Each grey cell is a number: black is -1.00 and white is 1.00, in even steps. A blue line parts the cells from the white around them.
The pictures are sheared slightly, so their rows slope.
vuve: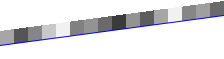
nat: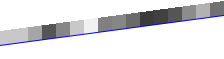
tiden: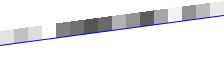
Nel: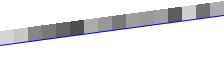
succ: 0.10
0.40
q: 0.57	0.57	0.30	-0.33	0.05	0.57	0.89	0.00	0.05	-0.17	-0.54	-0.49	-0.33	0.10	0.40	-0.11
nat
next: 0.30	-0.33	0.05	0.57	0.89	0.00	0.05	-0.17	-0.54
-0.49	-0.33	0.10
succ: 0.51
0.73
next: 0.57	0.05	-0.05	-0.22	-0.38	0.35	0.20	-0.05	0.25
0.20	0.25	-0.27

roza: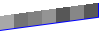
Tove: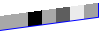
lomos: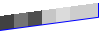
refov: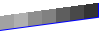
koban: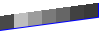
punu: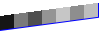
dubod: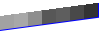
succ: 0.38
0.11
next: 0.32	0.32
-0.99	0.32	-0.26

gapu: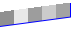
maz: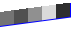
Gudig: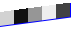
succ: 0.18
0.87
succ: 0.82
0.23
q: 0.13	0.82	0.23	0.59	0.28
gapu
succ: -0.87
0.18
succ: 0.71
-0.64
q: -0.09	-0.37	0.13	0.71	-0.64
maz
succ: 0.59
0.28

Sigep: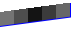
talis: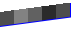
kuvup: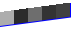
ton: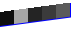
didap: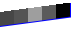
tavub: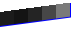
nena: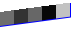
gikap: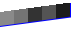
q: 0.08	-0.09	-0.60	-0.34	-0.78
gikap
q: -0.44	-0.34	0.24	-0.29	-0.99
didap

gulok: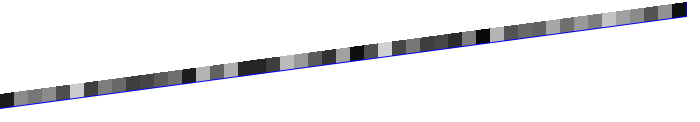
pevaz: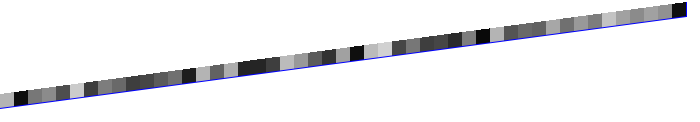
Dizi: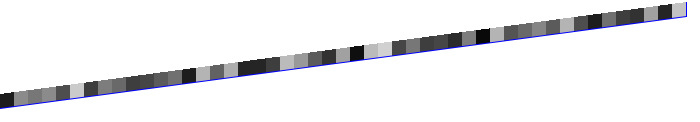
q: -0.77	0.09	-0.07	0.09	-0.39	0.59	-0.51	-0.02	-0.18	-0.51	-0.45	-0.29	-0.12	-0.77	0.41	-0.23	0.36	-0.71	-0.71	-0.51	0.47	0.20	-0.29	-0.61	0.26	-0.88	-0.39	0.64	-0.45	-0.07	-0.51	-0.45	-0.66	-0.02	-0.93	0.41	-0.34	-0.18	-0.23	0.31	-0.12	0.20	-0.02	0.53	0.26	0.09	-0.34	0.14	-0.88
gulok
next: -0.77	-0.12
-0.51	-0.61	0.26

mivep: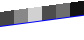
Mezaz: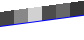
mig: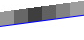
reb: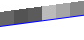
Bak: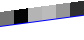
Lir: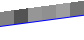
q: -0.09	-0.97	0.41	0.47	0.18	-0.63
Bak
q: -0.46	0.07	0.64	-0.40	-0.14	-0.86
mivep
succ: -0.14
-0.86

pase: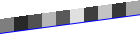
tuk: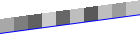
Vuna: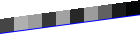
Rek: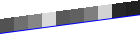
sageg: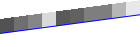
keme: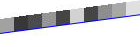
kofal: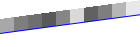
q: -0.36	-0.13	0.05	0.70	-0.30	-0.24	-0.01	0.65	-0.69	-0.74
Rek
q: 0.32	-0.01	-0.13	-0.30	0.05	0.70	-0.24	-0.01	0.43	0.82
kofal
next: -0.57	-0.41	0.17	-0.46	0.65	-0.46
0.11	0.32	0.76
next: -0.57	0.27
-0.69	0.22	-0.24

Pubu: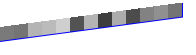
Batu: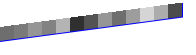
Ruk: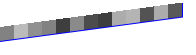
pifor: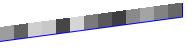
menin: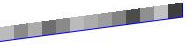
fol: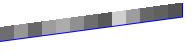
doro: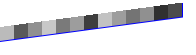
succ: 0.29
0.02
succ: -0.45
0.67
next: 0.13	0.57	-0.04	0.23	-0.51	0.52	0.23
-0.09	0.13	-0.62
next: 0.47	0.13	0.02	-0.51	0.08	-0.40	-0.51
0.35	0.41	-0.35

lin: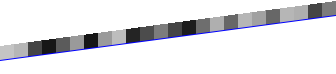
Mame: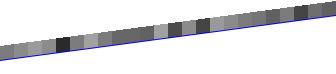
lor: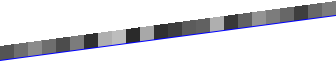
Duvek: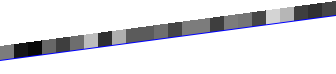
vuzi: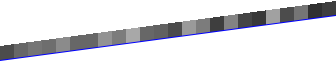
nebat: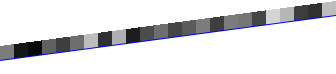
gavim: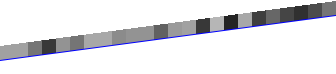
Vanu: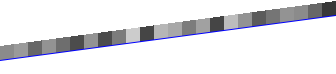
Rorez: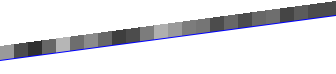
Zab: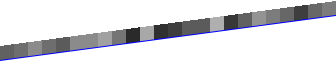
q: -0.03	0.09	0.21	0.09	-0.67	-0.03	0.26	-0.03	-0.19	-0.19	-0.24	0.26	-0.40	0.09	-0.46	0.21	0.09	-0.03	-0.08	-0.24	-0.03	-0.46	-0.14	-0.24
Mame
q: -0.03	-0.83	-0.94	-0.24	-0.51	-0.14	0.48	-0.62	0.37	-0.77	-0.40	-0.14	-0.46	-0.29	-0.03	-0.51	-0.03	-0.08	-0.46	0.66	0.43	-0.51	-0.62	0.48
nebat
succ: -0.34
-0.14
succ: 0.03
-0.46

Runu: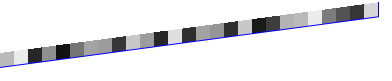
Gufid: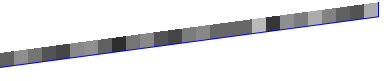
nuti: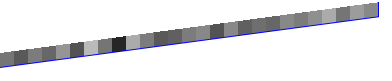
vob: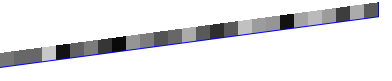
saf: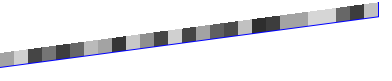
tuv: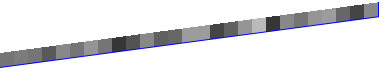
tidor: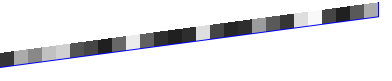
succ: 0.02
-0.25
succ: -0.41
0.51
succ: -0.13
-0.19
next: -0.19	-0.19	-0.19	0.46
-0.58	0.12	-0.03
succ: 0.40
0.46
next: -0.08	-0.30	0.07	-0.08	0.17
-0.08	-0.58	-0.35

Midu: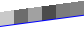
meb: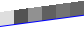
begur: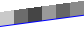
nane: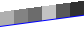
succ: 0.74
-0.35
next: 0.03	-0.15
0.53	-0.30	-0.62
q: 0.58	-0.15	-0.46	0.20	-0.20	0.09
begur
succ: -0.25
-0.09
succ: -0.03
0.03

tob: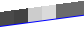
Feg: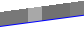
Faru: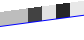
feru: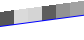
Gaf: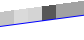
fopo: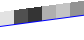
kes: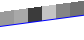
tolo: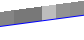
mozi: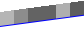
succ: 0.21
0.32
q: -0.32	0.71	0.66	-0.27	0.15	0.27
feru

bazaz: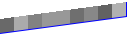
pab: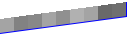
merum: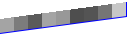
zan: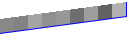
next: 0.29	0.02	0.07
0.29	0.13	0.39
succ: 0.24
-0.23
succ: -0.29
0.29
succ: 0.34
0.02
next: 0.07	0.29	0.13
0.39	0.29	-0.18

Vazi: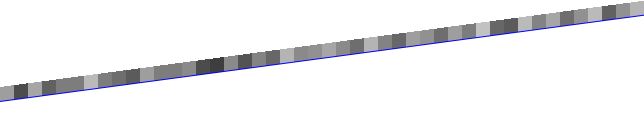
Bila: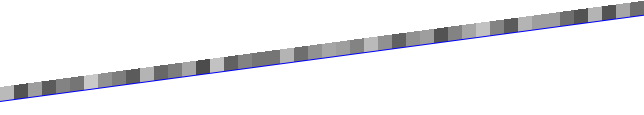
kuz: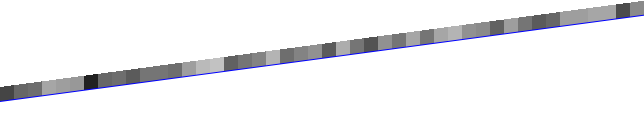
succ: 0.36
-0.08
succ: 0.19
-0.74
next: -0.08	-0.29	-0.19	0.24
0.24	0.30	0.30
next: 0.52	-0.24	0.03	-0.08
-0.08	0.41	-0.14

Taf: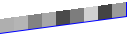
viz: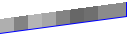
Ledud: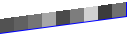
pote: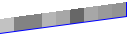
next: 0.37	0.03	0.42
0.31	0.03	-0.19
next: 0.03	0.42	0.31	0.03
-0.19	-0.13	0.09
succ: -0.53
-0.13

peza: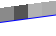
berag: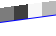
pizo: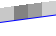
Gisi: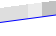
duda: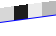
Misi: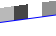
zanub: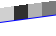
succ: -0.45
1.00
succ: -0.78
0.84
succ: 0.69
-0.78
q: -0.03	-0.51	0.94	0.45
berag
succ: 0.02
0.23
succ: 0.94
0.45
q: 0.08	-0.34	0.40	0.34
peza

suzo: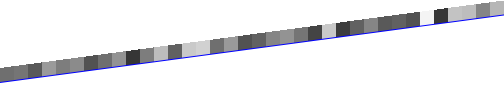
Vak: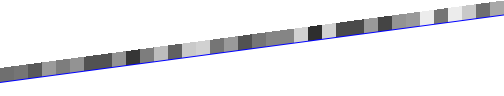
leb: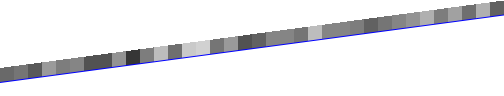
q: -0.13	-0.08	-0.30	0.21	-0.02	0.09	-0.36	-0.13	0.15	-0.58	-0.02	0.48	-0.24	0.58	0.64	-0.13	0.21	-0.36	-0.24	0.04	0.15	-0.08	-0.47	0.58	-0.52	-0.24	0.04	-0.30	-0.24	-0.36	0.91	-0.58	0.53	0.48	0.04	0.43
suzo
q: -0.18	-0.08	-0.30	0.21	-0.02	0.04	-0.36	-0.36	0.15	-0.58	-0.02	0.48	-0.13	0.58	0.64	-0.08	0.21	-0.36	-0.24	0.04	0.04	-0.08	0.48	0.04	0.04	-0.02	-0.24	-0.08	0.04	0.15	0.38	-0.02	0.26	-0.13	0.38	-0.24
leb
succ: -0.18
-0.08
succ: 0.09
-0.36
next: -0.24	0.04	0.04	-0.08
0.48	0.04	0.04

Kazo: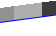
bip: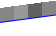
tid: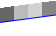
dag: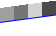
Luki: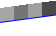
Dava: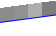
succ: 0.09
0.14
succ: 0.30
-0.08

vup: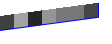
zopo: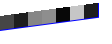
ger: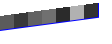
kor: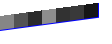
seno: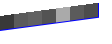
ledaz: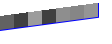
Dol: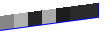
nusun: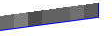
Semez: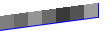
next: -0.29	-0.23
-0.35	0.33	-0.29
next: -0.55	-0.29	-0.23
-0.35	0.33	-0.29
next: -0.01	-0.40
-0.23	-0.23	-0.12

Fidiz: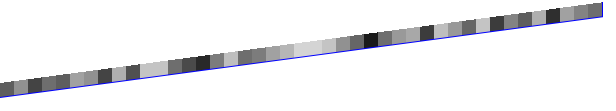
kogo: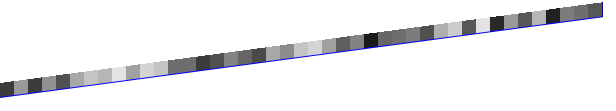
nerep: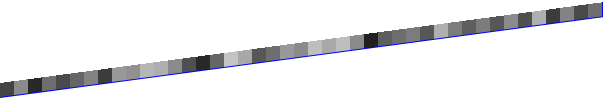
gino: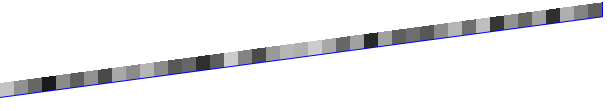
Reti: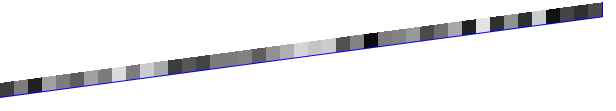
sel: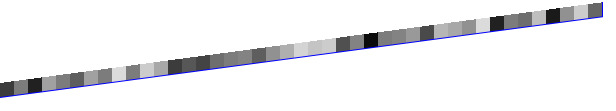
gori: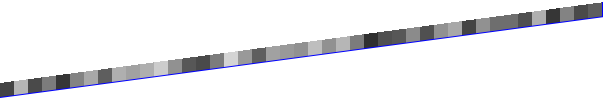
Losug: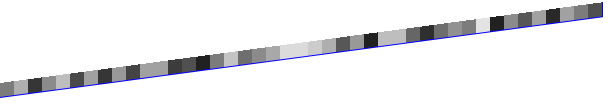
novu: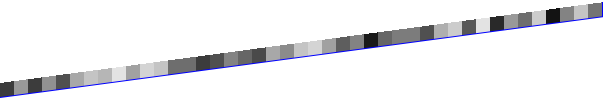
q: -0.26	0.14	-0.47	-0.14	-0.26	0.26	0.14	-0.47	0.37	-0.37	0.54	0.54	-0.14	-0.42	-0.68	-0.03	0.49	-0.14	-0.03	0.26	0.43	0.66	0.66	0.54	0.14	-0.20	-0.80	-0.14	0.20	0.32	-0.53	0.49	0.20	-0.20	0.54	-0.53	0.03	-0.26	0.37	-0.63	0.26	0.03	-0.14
Fidiz
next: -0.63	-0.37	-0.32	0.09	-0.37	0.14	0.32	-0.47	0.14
-0.14	-0.14	-0.37
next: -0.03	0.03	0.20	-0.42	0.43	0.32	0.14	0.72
-0.74	-0.03	-0.14
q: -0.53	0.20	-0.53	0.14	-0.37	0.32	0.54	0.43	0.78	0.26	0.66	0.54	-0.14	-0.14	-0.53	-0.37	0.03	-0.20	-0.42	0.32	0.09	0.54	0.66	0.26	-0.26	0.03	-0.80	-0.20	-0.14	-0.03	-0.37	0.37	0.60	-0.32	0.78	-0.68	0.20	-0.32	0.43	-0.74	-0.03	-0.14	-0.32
kogo

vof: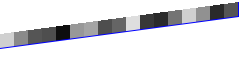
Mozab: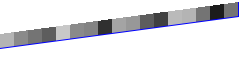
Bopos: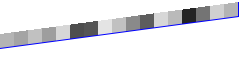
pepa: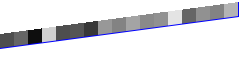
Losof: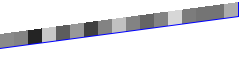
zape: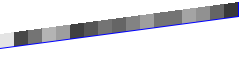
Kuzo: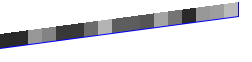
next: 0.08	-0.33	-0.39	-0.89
0.19	0.29	-0.39
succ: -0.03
-0.09
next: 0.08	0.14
0.79	-0.21	0.14
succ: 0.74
-0.56
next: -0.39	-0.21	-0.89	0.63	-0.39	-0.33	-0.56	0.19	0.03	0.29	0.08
0.14	0.79	-0.21
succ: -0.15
0.41
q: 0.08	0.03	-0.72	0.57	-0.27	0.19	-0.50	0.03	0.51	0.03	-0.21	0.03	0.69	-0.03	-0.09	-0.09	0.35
Losof

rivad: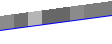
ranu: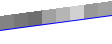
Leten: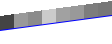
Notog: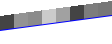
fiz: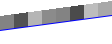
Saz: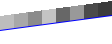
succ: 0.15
0.09
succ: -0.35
0.42
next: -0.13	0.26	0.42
0.64	0.20	0.26

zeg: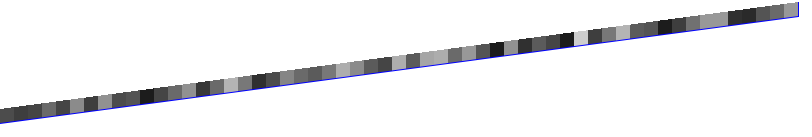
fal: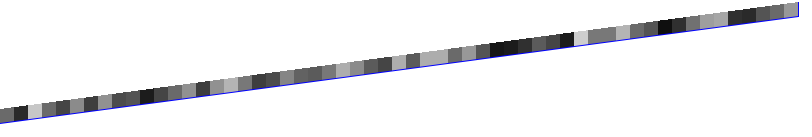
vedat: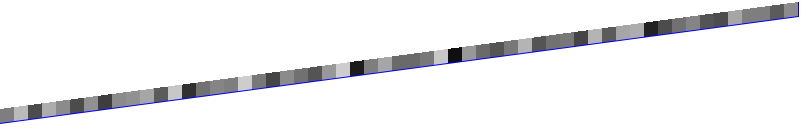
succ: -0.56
-0.17
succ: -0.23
-0.29
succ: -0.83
-0.78
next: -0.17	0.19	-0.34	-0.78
0.14	-0.62	-0.29
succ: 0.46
-0.40
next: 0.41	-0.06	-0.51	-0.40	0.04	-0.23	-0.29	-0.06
0.36	0.09	-0.29
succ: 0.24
0.30

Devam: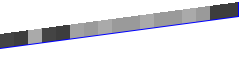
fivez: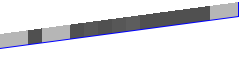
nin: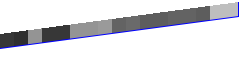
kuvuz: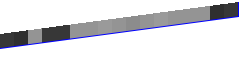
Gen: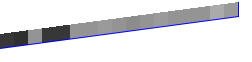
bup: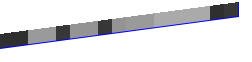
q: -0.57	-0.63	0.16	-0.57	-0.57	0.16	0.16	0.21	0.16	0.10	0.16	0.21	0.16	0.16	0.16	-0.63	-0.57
kuvuz
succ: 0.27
0.21
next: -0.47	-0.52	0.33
-0.47	-0.52	0.27

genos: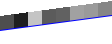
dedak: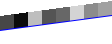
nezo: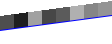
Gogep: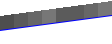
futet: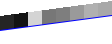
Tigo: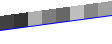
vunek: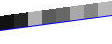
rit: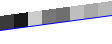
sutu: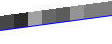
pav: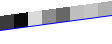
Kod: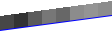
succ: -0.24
0.26
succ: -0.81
0.60
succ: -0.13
0.49

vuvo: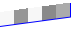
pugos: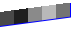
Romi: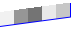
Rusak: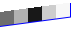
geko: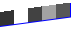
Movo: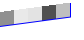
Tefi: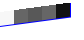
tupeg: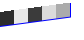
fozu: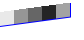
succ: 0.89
0.18
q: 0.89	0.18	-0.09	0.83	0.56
Romi
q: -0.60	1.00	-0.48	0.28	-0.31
geko
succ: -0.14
0.40
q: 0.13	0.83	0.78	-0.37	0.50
Movo

